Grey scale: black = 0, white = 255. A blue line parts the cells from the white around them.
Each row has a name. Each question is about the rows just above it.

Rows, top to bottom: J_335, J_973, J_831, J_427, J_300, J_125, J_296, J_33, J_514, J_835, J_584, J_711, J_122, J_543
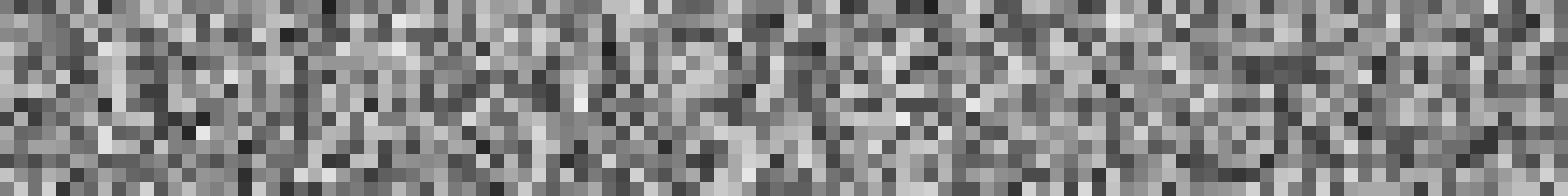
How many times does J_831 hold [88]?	13
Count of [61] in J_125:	7
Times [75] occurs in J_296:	4
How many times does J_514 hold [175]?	4

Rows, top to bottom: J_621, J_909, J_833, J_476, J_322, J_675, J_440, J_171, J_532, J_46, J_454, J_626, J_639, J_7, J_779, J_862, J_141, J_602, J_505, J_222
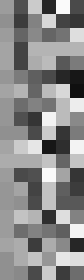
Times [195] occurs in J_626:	2
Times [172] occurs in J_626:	3
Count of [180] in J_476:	4

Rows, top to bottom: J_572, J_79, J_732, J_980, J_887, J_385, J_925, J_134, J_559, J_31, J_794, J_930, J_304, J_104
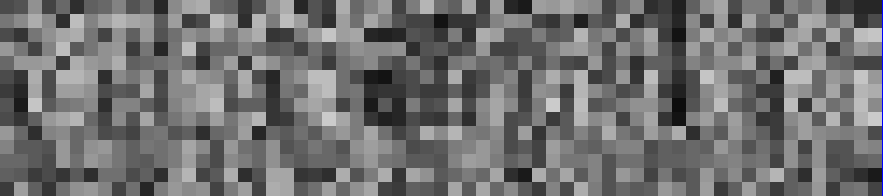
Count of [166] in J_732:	4
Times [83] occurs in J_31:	2
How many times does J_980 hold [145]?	6

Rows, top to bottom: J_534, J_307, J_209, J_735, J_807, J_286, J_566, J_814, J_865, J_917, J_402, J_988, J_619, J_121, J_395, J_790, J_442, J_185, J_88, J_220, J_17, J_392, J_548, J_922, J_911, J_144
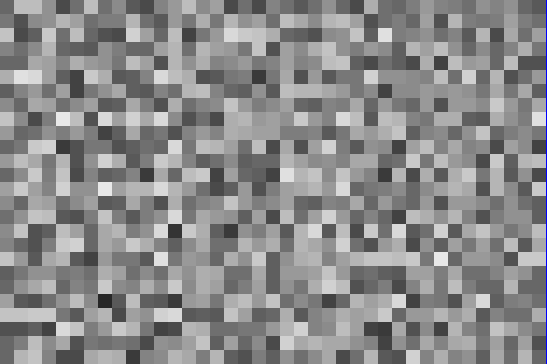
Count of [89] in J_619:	2
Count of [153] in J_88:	5
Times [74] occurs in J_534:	5

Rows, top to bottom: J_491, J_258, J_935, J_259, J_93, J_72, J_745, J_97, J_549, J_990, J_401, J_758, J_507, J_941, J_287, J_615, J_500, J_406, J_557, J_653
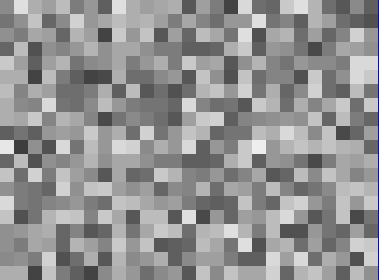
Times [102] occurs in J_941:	3
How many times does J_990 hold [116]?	4
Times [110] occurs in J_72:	4
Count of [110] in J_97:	4
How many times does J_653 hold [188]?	1

